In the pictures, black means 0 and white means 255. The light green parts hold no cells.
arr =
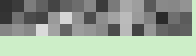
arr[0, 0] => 49
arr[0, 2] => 125
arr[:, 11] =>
[158, 154, 66]
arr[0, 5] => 97
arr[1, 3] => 68
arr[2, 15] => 96
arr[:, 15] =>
[147, 91, 96]
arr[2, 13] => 101
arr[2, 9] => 75
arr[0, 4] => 68
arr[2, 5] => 99
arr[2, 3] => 218
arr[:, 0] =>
[49, 52, 133]
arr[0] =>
[49, 59, 125, 97, 68, 97, 109, 135, 59, 122, 169, 158, 89, 137, 135, 147]

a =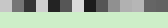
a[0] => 199
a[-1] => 98
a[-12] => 53
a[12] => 101
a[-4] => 177

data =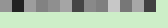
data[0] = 148
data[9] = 199
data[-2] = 167

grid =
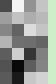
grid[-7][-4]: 74
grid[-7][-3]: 244
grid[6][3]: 210
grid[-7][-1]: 196
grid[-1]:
[90, 26, 199, 210]
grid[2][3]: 196
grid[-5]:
[134, 99, 219, 196]
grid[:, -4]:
[74, 158, 134, 180, 93, 82, 90]
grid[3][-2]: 110

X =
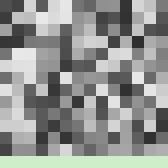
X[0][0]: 79
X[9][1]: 218
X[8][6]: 54
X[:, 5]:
[230, 228, 96, 79, 77, 60, 225, 100, 153, 90, 101, 53, 214]
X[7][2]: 97
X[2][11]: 196
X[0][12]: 193
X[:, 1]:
[68, 194, 65, 56, 232, 224, 176, 188, 206, 218, 206, 175, 144]
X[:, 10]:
[52, 50, 66, 176, 219, 113, 89, 49, 100, 209, 160, 162, 166]
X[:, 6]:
[116, 148, 155, 189, 171, 92, 138, 155, 54, 156, 118, 94, 135]
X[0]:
[79, 68, 212, 91, 215, 230, 116, 101, 144, 146, 52, 213, 193, 122]
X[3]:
[54, 56, 121, 124, 121, 79, 189, 210, 206, 65, 176, 47, 172, 156]
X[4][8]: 90
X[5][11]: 181
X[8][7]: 200
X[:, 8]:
[144, 67, 79, 206, 90, 212, 147, 223, 76, 83, 134, 137, 130]
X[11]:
[90, 175, 180, 55, 138, 53, 94, 133, 137, 81, 162, 94, 49, 107]
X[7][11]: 93
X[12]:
[68, 144, 143, 82, 167, 214, 135, 101, 130, 164, 166, 124, 169, 175]
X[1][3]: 232
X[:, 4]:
[215, 219, 181, 121, 154, 148, 68, 55, 74, 120, 60, 138, 167]
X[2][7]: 188
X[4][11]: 129

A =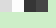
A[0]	220
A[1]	253

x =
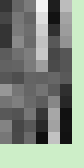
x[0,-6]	53
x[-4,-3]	93
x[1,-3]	222
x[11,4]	194
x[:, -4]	[123, 101, 110, 106, 126, 123, 100, 102, 106, 118, 88, 106]
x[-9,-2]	88
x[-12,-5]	102
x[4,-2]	71
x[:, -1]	[188, 163, 156, 147, 86, 85, 89, 47, 39, 17, 20, 18]
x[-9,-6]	52
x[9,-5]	83
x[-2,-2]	162
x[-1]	[119, 73, 106, 15, 194, 18]
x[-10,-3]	205
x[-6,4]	103
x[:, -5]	[102, 119, 123, 138, 112, 100, 78, 118, 127, 83, 71, 73]
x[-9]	[52, 138, 106, 193, 88, 147]

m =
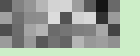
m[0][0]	80
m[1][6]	209
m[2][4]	107
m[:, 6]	[157, 209, 126, 181]
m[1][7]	216
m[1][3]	141
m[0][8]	20
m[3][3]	88
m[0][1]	130
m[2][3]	180
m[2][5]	117
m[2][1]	108
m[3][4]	114

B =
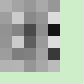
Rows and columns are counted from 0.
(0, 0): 178
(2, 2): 74
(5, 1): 181
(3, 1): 203
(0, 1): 164
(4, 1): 126
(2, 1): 132
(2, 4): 20
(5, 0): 179
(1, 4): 220

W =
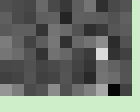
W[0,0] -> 81
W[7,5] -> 80
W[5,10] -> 83
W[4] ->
[117, 107, 84, 51, 113, 103, 72, 59, 219, 50, 65]
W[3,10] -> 82
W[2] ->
[89, 95, 95, 52, 116, 106, 82, 47, 58, 86, 92]
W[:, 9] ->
[73, 82, 86, 43, 50, 98, 108, 6]
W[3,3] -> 93
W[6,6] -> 61
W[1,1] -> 75
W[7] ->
[149, 124, 75, 83, 139, 80, 109, 128, 167, 6, 65]
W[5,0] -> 72
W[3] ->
[124, 98, 67, 93, 119, 48, 104, 115, 141, 43, 82]
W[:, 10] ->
[82, 96, 92, 82, 65, 83, 84, 65]
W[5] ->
[72, 73, 81, 68, 74, 82, 67, 53, 113, 98, 83]
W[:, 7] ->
[116, 94, 47, 115, 59, 53, 41, 128]
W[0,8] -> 47

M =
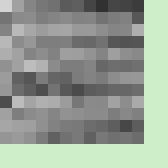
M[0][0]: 211
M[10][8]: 104
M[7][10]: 103
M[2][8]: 142
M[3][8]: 114
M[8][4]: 172
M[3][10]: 83
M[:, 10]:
[67, 129, 134, 83, 142, 108, 150, 103, 141, 136, 71, 116]
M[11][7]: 97
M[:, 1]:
[161, 138, 185, 140, 162, 161, 97, 108, 188, 126, 161, 154]
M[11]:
[149, 154, 145, 123, 97, 113, 121, 97, 120, 112, 116, 108]
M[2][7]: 153
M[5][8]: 103
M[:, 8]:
[49, 115, 142, 114, 132, 103, 124, 96, 137, 139, 104, 120]
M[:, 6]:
[95, 130, 153, 107, 158, 125, 124, 75, 119, 143, 121, 121]
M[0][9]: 70
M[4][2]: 132
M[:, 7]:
[69, 132, 153, 104, 147, 132, 131, 92, 138, 139, 109, 97]
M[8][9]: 162
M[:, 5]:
[91, 138, 166, 127, 159, 125, 98, 88, 156, 146, 123, 113]
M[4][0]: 174
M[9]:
[161, 126, 139, 145, 133, 146, 143, 139, 139, 125, 136, 128]
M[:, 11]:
[60, 87, 174, 85, 137, 112, 151, 109, 170, 128, 93, 108]
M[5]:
[145, 161, 189, 178, 139, 125, 125, 132, 103, 110, 108, 112]
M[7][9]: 103
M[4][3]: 141
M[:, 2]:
[133, 140, 167, 151, 132, 189, 86, 94, 164, 139, 159, 145]
